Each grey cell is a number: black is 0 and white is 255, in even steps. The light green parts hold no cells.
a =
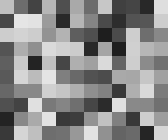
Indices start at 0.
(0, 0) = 192
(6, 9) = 175
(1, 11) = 205
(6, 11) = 123
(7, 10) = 136
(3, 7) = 165
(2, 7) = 30
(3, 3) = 218
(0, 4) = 79
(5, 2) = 187
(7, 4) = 133
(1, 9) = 83
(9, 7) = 145
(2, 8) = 75
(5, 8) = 169
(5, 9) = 167
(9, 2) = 191
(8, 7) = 193
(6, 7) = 130
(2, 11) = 136
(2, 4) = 179
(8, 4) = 57
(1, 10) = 86
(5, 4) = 127
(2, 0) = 205
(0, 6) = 108
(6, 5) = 175
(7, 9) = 137
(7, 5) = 111
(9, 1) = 213
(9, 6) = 227
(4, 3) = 192
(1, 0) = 71
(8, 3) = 227

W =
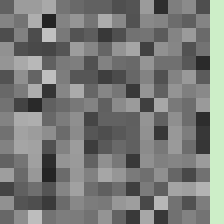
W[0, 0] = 97
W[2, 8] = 79
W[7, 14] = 154
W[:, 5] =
[105, 149, 83, 157, 126, 86, 171, 120, 143, 139, 156, 154, 151, 161, 136, 124]
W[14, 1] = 84
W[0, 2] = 156
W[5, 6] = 86
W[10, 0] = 130
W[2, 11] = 91
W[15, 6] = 114
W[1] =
[132, 115, 174, 35, 131, 149, 117, 172, 136, 82, 137, 132, 108, 95, 132]
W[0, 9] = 84
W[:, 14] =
[78, 132, 106, 115, 42, 91, 137, 154, 45, 55, 54, 155, 113, 179, 125, 115]
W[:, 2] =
[156, 174, 76, 73, 184, 100, 173, 41, 174, 156, 162, 160, 152, 111, 78, 189]
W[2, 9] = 114
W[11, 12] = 133
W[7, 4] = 106
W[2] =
[77, 129, 76, 193, 121, 83, 93, 56, 79, 114, 116, 91, 132, 155, 106]
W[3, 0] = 145
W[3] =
[145, 80, 73, 70, 84, 157, 134, 101, 148, 166, 65, 145, 134, 82, 115]
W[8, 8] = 98
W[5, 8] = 75
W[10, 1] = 165
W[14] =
[145, 84, 78, 58, 107, 136, 124, 121, 151, 158, 72, 183, 114, 81, 125]
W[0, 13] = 139
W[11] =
[98, 117, 160, 45, 148, 154, 98, 144, 120, 56, 144, 128, 133, 128, 155]
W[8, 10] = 148
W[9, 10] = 145
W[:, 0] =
[97, 132, 77, 145, 149, 82, 104, 114, 131, 113, 130, 98, 158, 68, 145, 103]
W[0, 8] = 79
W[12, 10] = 111
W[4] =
[149, 169, 184, 96, 122, 126, 81, 130, 109, 105, 149, 112, 112, 88, 42]

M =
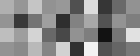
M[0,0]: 176
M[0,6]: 220
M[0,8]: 105
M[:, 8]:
[105, 147, 117, 101]
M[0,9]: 146
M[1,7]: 82
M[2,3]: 105
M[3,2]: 185
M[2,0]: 190
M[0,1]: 150
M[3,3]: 133
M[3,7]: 81

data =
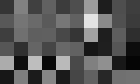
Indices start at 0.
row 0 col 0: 53
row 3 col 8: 86
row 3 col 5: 98
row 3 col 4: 104
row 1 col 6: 228
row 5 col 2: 27
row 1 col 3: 90
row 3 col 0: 86
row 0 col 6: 156
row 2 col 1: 112
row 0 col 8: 78
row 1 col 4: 119
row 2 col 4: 72
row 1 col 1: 117
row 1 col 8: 80
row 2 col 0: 62
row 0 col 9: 62
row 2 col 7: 30
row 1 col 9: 59

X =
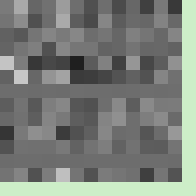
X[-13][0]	122
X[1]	[116, 140, 80, 109, 170, 93, 74, 134, 92, 106, 103, 131, 104]
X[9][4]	59
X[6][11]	109
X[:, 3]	[113, 109, 133, 81, 72, 148, 109, 126, 133, 136, 112, 108, 125]
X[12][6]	82
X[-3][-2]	92
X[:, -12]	[169, 140, 88, 117, 125, 199, 109, 115, 113, 121, 113, 109, 132]
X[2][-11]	117
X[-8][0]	98
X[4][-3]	71
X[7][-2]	122
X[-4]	[53, 121, 143, 136, 59, 81, 96, 135, 108, 110, 85, 108, 152]
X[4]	[196, 125, 55, 72, 66, 31, 91, 129, 64, 150, 71, 93, 145]
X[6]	[109, 109, 108, 109, 108, 110, 109, 109, 108, 109, 110, 109, 110]
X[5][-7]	61
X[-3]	[82, 113, 112, 112, 121, 98, 115, 126, 98, 114, 93, 92, 116]
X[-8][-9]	163
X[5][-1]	112
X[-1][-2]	117
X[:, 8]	[75, 92, 102, 102, 64, 83, 108, 137, 144, 108, 98, 109, 117]
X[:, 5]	[110, 93, 135, 118, 31, 59, 110, 86, 94, 81, 98, 108, 116]
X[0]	[122, 169, 102, 113, 156, 110, 80, 110, 75, 103, 64, 121, 57]
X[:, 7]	[110, 134, 117, 99, 129, 69, 109, 110, 132, 135, 126, 109, 123]
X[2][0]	97
